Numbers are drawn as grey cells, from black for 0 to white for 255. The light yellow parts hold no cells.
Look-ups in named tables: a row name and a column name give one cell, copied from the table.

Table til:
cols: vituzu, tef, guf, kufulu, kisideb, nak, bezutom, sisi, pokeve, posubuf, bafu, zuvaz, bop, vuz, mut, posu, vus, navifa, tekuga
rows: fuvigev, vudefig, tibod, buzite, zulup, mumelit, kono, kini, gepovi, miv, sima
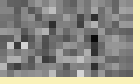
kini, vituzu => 113
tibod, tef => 115
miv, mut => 116
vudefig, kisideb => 90
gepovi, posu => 105
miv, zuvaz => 127
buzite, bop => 148
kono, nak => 125
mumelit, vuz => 10
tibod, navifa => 123

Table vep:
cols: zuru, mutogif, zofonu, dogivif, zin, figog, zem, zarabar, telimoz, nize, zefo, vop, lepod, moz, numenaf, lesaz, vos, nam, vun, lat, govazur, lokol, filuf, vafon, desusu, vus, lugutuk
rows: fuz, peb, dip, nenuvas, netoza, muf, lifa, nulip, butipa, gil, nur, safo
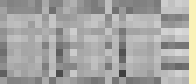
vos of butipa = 192
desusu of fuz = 192
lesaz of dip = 137
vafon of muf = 181
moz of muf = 194
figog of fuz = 128
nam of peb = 153
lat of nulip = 170
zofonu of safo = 130
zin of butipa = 164
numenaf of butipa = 182
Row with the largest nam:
nenuvas

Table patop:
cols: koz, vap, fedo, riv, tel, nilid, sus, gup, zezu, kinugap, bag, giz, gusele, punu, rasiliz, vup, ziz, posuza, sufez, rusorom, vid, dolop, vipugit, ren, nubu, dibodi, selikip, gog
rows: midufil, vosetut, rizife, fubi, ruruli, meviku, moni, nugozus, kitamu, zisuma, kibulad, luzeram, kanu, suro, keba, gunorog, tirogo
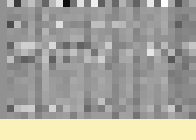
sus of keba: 162
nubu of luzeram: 132
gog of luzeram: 151
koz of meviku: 145
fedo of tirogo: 144
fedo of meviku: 147
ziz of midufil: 104
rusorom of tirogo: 116
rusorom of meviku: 137
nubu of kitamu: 88
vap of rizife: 137
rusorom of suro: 137
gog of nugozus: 173
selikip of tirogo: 147
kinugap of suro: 149
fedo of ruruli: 148
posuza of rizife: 152
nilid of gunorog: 118

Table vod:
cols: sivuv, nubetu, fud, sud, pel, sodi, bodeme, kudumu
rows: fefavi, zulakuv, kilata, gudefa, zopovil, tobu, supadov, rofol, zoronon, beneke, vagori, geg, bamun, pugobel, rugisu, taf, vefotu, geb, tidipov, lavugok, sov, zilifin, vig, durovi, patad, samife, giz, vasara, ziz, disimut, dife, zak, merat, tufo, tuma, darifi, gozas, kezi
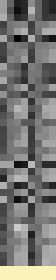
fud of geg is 76
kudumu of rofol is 158
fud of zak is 121
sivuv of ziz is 173
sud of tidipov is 147
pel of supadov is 82
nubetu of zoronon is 132
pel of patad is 57
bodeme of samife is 159
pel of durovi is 185
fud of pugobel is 93
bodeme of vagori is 85
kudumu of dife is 159
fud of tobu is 5
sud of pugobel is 60
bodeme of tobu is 44
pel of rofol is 63

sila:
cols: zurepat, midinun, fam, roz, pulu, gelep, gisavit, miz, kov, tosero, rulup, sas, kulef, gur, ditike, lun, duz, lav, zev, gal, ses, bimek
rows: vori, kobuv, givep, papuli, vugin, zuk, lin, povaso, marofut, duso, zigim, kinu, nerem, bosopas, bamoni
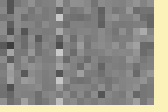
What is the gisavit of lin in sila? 135
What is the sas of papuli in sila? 129
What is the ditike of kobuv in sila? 96
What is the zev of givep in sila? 129
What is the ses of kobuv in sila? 116
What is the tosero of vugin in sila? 132
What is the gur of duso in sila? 130
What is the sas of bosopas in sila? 137
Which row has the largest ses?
vugin

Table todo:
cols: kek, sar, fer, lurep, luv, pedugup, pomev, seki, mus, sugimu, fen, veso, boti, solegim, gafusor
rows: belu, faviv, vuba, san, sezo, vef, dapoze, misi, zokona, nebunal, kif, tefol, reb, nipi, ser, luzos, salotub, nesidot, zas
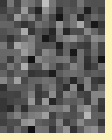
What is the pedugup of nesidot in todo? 96
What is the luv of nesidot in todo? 156
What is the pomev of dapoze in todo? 81
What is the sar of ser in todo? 68
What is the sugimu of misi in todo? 101
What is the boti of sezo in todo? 134
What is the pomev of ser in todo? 153
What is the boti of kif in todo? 82
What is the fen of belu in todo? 76
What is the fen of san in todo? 119

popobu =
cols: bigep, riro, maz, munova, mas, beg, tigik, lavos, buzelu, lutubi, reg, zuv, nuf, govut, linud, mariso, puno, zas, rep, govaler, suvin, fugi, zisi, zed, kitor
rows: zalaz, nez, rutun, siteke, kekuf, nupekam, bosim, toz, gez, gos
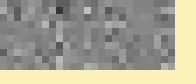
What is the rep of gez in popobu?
117
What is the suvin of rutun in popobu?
142
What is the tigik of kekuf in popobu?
140
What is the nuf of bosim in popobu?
160
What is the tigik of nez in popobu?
118
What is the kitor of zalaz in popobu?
131

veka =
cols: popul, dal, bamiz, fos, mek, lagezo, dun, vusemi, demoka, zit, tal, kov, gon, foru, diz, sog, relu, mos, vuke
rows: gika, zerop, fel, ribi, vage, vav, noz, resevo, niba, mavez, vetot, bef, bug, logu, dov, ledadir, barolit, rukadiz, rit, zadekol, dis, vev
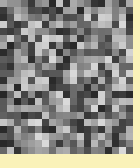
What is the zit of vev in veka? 172
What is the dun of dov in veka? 90
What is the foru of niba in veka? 168
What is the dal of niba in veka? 84
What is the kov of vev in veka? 119
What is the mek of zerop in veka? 75
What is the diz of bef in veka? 177
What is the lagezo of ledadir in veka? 163
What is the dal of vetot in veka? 93
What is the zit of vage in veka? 53
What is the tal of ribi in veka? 159
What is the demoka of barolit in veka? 132
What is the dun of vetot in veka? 81
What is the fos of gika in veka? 112
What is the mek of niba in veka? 46
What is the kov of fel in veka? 103
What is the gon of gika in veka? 119
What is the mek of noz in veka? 65
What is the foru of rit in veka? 100
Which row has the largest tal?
vetot

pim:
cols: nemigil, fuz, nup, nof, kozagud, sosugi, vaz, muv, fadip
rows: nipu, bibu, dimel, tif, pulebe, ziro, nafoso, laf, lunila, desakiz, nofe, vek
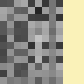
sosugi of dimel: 62
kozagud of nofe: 146
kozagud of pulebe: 157
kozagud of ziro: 161
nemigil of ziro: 66
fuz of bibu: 151
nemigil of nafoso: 81
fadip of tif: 172
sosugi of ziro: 194

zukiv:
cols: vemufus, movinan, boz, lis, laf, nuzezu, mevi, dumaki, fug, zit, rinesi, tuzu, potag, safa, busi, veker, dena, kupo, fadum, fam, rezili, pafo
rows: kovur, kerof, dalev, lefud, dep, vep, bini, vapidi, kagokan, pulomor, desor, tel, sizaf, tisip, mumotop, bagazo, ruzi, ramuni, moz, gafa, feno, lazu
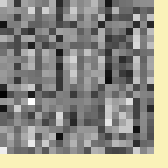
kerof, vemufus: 148
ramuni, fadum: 198
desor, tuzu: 124
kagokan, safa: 126
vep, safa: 146
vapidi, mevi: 173
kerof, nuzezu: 102
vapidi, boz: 76

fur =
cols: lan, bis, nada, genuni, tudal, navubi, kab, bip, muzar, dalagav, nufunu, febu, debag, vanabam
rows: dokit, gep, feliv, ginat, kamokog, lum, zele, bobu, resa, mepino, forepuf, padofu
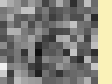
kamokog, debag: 89
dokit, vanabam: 105
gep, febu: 108
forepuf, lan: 204
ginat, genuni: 143
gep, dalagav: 101
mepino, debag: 106
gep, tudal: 195
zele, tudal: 148
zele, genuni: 138
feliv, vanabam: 42
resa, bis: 79
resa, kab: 135
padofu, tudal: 156

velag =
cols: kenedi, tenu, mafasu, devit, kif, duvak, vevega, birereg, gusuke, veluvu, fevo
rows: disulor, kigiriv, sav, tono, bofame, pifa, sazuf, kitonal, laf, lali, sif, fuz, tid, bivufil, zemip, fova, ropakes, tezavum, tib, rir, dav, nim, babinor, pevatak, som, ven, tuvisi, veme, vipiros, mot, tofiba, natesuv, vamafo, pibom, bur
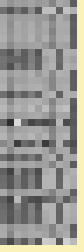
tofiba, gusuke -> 98
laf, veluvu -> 171
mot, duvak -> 85
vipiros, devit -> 97
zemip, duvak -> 176
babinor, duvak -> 96
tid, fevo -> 94
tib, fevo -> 94
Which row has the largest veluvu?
bur

